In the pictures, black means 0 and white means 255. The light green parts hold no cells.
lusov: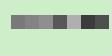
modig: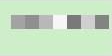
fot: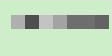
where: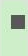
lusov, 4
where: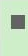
fot, 7

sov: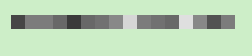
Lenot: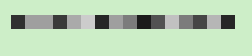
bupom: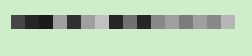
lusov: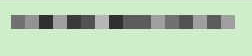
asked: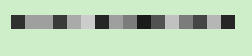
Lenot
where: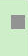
lusov, 2
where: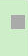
Lenot, 5
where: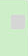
sov, 9
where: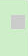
Lenot, 6

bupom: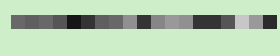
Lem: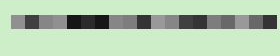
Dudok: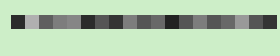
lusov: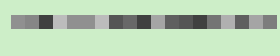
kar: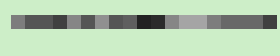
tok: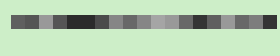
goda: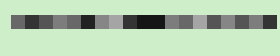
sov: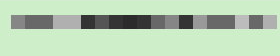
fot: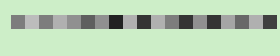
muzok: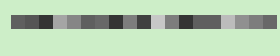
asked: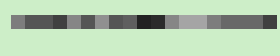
kar
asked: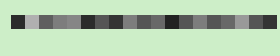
Dudok
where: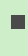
tok, 7
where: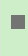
lusov, 15

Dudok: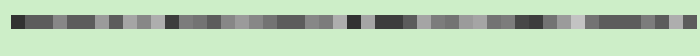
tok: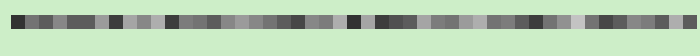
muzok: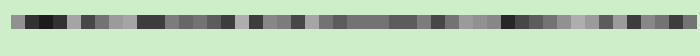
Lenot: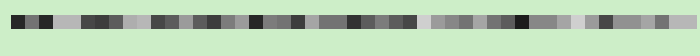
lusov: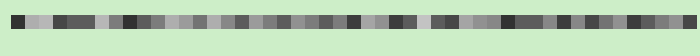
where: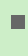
muzok, 13
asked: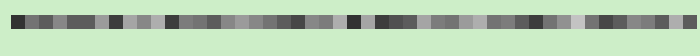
tok
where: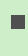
tok, 28

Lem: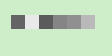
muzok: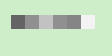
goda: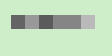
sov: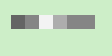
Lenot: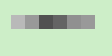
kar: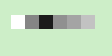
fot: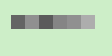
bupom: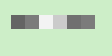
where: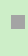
kar, 5
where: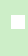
kar, 1
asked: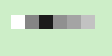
kar
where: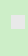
Lem, 2
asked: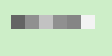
muzok

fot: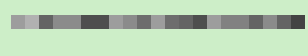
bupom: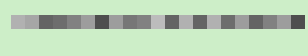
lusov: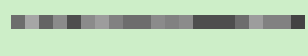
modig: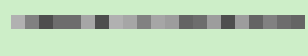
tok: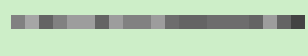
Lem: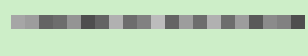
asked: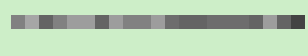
tok
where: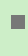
bupom, 9
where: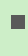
Lem, 18
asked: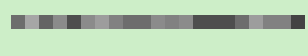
lusov
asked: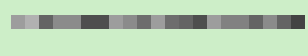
fot
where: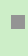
Lem, 5

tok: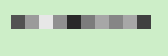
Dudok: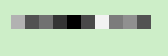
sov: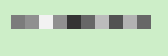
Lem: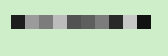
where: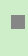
tok, 8
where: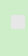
tok, 3
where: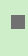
Dudok, 3
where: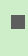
Lem, 6

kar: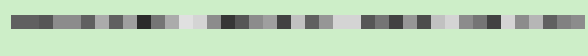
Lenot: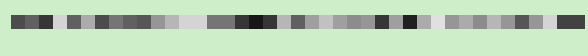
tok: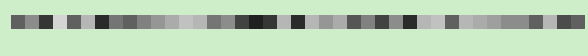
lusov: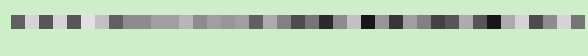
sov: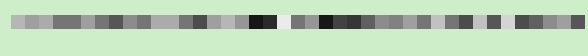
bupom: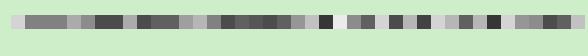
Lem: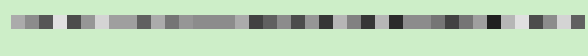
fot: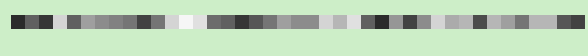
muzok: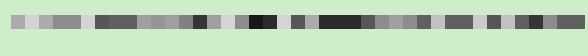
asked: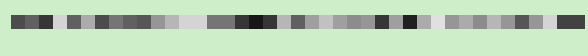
Lenot
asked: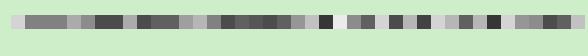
bupom
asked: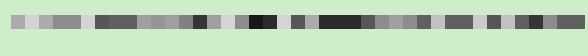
muzok
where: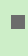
fot, 15
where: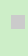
muzok, 34

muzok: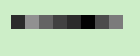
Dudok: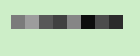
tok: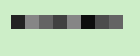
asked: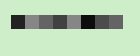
tok
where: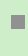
muzok, 2
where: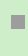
Dudok, 2
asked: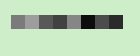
Dudok
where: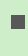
Dudok, 3
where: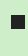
tok, 1

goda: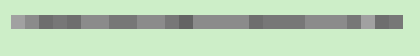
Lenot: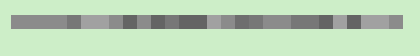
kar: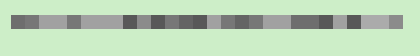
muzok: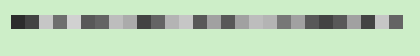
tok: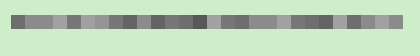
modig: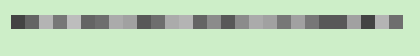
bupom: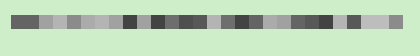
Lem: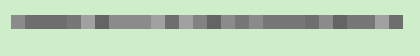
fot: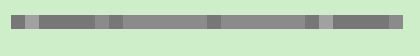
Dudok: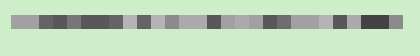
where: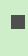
bupom, 13
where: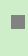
Lem, 14
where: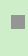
tok, 7

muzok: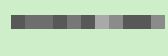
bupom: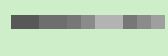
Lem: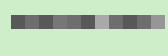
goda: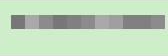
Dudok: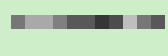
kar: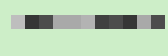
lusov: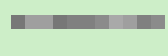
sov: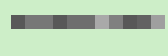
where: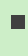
kar, 7
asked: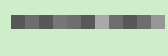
Lem
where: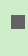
sov, 10
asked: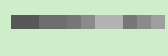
bupom
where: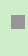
Lem, 11

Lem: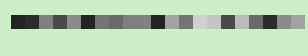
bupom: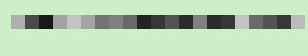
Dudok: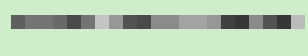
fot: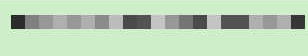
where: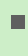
Dudok, 1
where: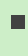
Dudok, 16

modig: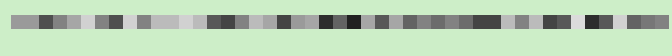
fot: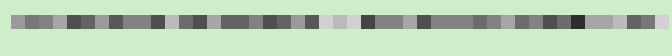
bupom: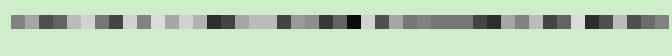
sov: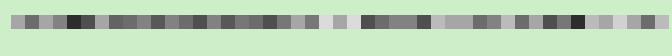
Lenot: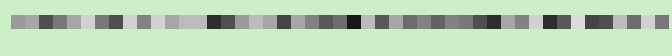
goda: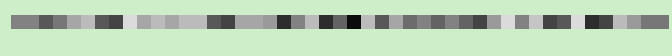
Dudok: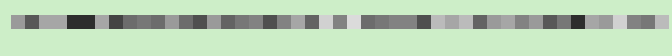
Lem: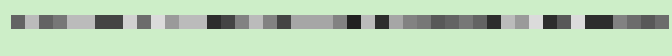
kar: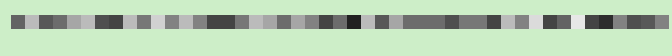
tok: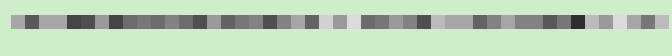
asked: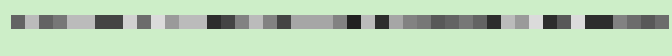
Lem
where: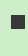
bupom, 23
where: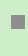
bupom, 22
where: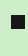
Lenot, 25
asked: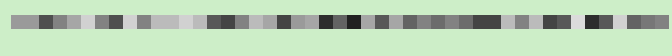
modig
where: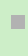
bupom, 14
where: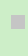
goda, 38

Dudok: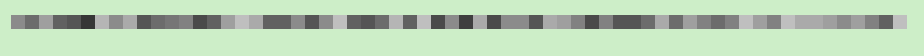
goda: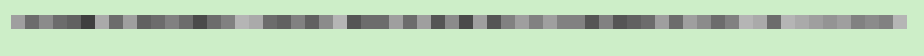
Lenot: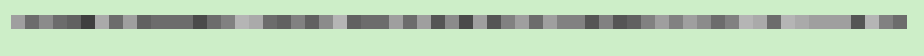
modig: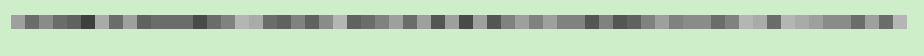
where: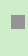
goda, 59
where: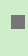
Dudok, 12

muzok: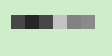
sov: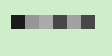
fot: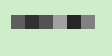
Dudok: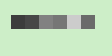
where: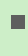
fot, 1
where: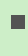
fot, 3
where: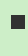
fot, 2
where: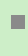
muzok, 6

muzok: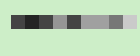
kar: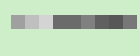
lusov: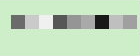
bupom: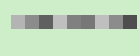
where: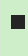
muzok, 2
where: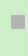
bupom, 1
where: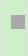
lusov, 6
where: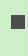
bupom, 9

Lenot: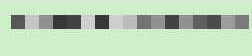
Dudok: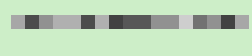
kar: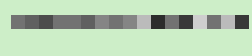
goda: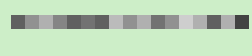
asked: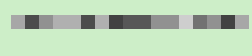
Dudok
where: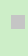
Lenot, 2
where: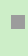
Lenot, 16
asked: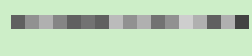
goda
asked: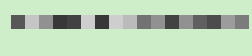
Lenot
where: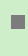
Lenot, 17

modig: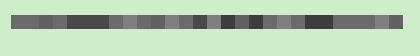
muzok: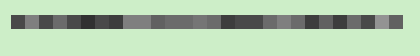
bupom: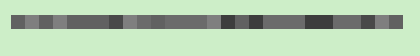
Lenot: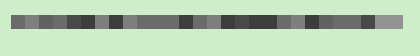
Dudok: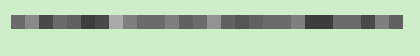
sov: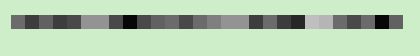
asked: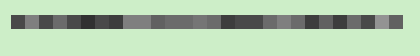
muzok
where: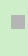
sov, 23
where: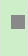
Dudok, 2
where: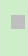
sov, 22
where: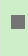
muzok, 14
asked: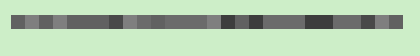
bupom
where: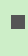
Dudok, 17

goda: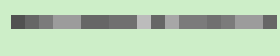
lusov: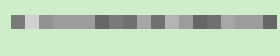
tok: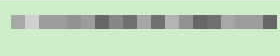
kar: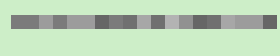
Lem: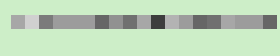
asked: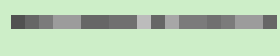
goda
